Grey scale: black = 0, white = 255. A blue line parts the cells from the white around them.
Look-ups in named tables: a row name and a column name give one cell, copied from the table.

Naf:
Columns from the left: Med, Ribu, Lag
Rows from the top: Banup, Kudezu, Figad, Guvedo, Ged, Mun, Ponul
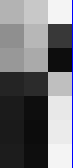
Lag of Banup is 244
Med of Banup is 179
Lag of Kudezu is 56
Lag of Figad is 13
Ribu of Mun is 12
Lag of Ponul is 244
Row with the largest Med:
Banup

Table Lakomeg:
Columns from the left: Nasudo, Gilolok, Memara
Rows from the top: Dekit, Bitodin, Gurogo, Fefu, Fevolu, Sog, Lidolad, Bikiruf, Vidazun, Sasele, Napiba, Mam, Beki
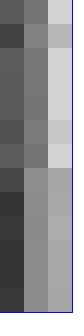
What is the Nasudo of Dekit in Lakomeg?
90
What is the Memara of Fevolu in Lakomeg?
211
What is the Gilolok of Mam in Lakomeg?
140
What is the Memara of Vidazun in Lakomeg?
168
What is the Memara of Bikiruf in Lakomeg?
166
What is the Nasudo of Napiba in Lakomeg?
52
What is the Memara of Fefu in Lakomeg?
211
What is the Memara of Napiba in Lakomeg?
168
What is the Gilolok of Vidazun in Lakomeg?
140
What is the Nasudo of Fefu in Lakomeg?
91
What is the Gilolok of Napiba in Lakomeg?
139
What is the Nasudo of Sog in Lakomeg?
80

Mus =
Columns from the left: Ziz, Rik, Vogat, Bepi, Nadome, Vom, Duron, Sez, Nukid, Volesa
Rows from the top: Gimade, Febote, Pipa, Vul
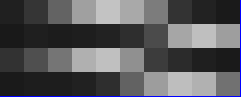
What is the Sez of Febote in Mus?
166
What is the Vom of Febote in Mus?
46
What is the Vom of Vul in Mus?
98
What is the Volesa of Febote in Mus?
158
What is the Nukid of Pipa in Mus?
31
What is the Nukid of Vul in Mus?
177
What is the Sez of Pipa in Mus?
43
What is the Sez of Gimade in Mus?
51
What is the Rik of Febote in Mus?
31
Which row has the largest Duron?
Vul

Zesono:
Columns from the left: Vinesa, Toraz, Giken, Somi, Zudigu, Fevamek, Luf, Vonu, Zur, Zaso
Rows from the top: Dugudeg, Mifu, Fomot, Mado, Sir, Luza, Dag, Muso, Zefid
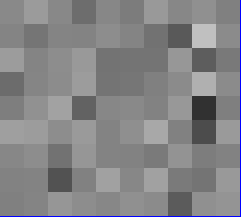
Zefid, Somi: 141
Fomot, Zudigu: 115
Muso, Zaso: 153
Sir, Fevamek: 137
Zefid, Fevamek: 144
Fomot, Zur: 93
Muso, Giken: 82
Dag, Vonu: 147
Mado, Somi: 156
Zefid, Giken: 150
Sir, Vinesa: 126
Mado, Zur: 176
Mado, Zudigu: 116
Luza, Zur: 76
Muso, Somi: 129
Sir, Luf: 130
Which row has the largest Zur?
Mifu

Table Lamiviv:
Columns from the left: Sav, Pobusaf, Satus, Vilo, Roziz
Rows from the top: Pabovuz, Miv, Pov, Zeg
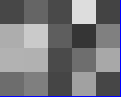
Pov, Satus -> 74
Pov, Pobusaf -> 177
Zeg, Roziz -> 70
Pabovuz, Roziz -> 67
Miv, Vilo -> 53
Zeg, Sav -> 109
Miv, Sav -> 173
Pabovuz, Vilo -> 221
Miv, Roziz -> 128
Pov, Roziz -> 168
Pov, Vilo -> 110
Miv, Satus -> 94
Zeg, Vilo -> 161
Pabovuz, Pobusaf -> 101
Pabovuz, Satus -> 73
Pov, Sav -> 178
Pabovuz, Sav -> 71

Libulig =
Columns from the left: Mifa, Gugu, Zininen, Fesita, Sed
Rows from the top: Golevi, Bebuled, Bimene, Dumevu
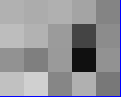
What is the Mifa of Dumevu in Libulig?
193
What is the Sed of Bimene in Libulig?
146
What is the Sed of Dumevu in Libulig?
120
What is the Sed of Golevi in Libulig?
132
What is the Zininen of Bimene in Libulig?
154
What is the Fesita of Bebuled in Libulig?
68
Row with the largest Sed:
Bimene

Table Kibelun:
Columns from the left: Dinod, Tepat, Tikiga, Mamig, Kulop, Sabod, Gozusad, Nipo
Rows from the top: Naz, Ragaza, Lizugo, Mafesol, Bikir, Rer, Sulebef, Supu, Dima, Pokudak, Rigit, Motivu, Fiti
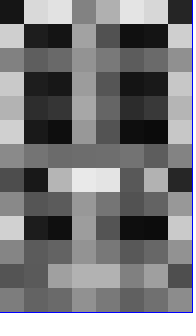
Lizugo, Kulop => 121
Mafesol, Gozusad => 25
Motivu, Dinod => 84
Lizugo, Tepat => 94
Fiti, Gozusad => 112
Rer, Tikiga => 14
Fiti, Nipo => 140
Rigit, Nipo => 146
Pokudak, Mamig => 157
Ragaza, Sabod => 16
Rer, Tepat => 25
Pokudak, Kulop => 84
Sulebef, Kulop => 110
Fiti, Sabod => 96
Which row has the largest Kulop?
Supu

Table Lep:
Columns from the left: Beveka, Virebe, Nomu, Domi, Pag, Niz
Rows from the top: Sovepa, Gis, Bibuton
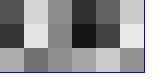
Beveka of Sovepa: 84
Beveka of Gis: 52
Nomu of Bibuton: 143
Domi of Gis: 21
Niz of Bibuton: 146
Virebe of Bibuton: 114
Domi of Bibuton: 165
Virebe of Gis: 229
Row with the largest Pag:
Bibuton

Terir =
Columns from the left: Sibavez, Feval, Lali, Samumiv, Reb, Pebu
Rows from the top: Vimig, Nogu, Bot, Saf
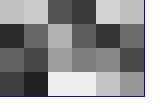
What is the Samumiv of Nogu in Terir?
93
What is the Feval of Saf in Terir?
32
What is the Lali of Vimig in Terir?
82
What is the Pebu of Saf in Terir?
151
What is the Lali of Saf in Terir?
237
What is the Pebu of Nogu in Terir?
108
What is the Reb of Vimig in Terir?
210
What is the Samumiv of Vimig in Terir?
58
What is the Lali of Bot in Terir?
158
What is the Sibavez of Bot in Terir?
98
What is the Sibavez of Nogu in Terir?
44
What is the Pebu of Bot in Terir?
73
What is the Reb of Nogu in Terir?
54
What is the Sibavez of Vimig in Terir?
194
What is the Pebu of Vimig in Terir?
191
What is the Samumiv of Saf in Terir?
238
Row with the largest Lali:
Saf

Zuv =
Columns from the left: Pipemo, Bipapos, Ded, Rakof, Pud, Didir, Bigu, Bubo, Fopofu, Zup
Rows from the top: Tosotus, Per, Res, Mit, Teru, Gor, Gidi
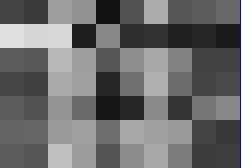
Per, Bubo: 33
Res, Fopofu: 66
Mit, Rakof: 160
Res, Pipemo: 92
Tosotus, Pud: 19
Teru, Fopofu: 119
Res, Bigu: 167
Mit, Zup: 75
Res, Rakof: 157
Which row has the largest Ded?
Per

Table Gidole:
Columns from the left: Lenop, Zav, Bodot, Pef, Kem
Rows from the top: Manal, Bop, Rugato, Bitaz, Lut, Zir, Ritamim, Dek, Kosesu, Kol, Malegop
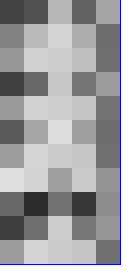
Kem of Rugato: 111
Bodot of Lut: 206
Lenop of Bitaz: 64
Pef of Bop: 173
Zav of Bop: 186
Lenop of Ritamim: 157
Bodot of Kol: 205
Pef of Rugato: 191
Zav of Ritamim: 213
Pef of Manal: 98

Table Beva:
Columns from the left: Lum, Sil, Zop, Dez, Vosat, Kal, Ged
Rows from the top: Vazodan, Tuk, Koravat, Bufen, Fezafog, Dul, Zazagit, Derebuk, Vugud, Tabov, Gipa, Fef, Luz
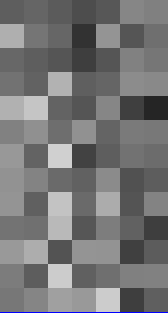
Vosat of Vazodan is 87
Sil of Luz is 133
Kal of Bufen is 140
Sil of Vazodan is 101
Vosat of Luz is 204
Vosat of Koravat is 85
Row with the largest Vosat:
Luz

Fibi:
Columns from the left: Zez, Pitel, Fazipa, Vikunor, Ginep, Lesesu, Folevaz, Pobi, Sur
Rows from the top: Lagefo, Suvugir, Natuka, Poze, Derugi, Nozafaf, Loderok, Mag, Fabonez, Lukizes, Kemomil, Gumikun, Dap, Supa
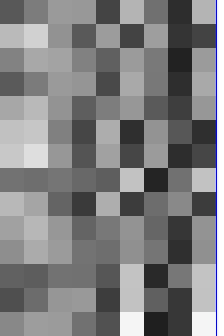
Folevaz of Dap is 96
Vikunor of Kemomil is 115
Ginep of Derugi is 125
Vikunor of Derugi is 94
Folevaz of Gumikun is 41
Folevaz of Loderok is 155
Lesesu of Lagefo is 180
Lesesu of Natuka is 155
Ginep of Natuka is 96
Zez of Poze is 90
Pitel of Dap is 108
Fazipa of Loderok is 151
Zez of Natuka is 130
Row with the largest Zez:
Loderok

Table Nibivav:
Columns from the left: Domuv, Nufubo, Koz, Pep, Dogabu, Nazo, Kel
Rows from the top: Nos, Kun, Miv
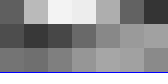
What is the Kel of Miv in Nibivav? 138
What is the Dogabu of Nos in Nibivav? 174
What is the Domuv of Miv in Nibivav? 116
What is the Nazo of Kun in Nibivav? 154
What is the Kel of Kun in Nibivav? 161
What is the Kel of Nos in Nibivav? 52
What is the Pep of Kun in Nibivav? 105
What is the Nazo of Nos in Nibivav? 98
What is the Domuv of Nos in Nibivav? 95

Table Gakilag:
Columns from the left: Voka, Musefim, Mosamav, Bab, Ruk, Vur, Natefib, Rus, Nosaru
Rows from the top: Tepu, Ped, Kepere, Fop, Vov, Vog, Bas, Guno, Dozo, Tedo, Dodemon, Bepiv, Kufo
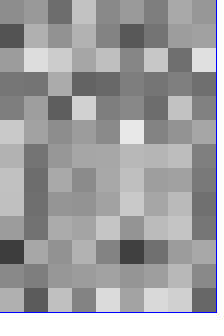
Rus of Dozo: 185
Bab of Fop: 99
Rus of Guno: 160
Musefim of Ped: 176
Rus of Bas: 189
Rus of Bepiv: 184
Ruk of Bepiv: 162
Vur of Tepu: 154
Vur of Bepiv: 149
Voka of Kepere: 156
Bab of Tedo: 164
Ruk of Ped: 131
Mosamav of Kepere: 204
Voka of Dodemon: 61

